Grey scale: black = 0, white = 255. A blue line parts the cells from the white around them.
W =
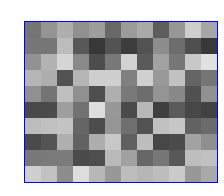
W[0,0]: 117
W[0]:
[117, 148, 174, 144, 157, 104, 155, 169, 93, 151, 206, 166]
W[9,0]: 207
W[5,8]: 63
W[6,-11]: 192
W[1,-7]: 83
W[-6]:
[144, 116, 191, 144, 78, 175, 121, 109, 148, 136, 80, 145]
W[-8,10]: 200
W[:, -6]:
[155, 60, 210, 128, 121, 74, 111, 96, 161, 188]
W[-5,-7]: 152
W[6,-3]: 198
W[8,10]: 190
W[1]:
[119, 118, 188, 88, 56, 83, 60, 82, 141, 109, 79, 56]
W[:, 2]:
[174, 188, 213, 82, 191, 158, 195, 175, 123, 141]
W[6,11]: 107
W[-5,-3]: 91
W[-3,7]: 189
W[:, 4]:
[157, 56, 77, 206, 78, 221, 77, 174, 78, 183]
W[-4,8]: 193
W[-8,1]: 178
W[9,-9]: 221
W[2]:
[146, 178, 213, 137, 77, 120, 210, 90, 162, 118, 200, 225]
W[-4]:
[188, 192, 195, 101, 77, 150, 111, 82, 193, 198, 98, 107]
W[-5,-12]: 73
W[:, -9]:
[144, 88, 137, 181, 144, 114, 101, 98, 75, 221]
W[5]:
[73, 75, 158, 114, 221, 152, 74, 184, 63, 91, 71, 66]

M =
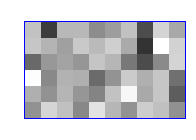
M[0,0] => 194
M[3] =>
[253, 137, 178, 175, 107, 147, 203, 175, 198, 112]
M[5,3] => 136
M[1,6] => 170
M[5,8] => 192
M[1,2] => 160
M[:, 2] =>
[184, 160, 163, 178, 181, 192]
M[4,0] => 175
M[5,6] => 146
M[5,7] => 205
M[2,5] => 182
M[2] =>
[105, 152, 163, 150, 197, 182, 120, 76, 138, 212]

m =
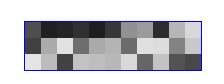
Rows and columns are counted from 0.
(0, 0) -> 78
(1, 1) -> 171
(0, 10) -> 216
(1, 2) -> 225
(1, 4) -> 170
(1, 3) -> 110
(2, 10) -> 72
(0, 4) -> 30
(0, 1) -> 32

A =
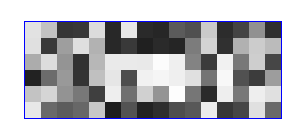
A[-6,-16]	226
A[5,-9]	34
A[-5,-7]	37
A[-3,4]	192
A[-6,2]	53
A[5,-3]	70
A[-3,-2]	60
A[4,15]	224
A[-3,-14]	153
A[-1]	[232, 105, 92, 103, 199, 29, 83, 34, 46, 78, 88, 236, 55, 70, 224, 105]
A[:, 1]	[194, 57, 221, 108, 213, 105]
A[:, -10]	[231, 57, 234, 77, 112, 83]
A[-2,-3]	120
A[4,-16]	195
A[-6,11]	202
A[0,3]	56
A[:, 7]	[42, 32, 233, 241, 208, 34]
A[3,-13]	52
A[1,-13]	223
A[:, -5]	[202, 211, 59, 116, 42, 236]
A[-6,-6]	80
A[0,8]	38
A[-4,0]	172
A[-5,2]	158
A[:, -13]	[56, 223, 49, 52, 120, 103]
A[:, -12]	[220, 178, 183, 192, 63, 199]

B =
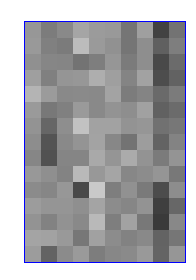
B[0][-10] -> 151
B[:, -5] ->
[153, 145, 150, 159, 163, 147, 162, 135, 149, 165, 126, 140, 126, 140, 135]
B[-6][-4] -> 135
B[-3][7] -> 120
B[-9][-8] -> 142
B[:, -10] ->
[151, 153, 144, 159, 180, 154, 147, 141, 134, 152, 139, 156, 147, 164, 156]
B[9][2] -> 131
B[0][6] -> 117
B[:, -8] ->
[137, 123, 133, 149, 137, 128, 142, 137, 133, 131, 151, 149, 146, 153, 139]
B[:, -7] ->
[165, 188, 115, 151, 138, 154, 194, 148, 133, 185, 73, 143, 137, 119, 154]
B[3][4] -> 174
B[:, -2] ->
[66, 96, 73, 77, 106, 97, 113, 99, 123, 149, 76, 63, 58, 99, 100]
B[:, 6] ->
[117, 117, 123, 132, 124, 142, 147, 115, 171, 135, 145, 134, 162, 130, 138]
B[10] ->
[139, 134, 151, 73, 201, 126, 145, 122, 76, 141]
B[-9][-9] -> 102
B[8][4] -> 169
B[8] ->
[134, 81, 133, 133, 169, 149, 171, 147, 123, 148]
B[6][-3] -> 150
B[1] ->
[153, 128, 123, 188, 154, 145, 117, 142, 96, 126]
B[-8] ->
[141, 84, 137, 148, 163, 135, 115, 157, 99, 131]
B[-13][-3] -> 142
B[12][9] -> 136
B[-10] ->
[154, 120, 128, 154, 137, 147, 142, 161, 97, 107]

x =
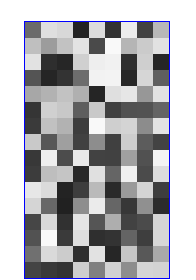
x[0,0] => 107
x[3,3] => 109
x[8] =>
[56, 239, 76, 233, 66, 65, 160, 81, 244]
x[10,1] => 219
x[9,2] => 197
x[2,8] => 38
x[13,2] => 58
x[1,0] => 191
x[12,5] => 174
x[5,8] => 100
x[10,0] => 231
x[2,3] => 208
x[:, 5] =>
[51, 249, 241, 243, 223, 64, 207, 64, 65, 101, 42, 102, 174, 51, 38, 210]
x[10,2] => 35
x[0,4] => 220
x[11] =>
[213, 104, 33, 142, 235, 102, 55, 144, 44]
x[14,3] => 47
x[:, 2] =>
[216, 194, 38, 51, 194, 200, 178, 159, 76, 197, 35, 33, 49, 58, 204, 51]
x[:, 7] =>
[66, 203, 207, 214, 151, 82, 140, 92, 81, 75, 212, 144, 75, 62, 88, 213]
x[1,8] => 226
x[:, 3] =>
[35, 227, 208, 109, 176, 94, 61, 65, 233, 40, 61, 142, 229, 222, 47, 206]
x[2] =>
[226, 46, 38, 208, 238, 241, 47, 207, 38]
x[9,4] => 224
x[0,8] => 184
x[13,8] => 215
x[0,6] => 236
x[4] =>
[167, 178, 194, 176, 37, 223, 230, 151, 226]
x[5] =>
[53, 208, 200, 94, 201, 64, 81, 82, 100]

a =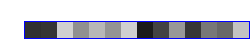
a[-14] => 48
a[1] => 53
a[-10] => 183
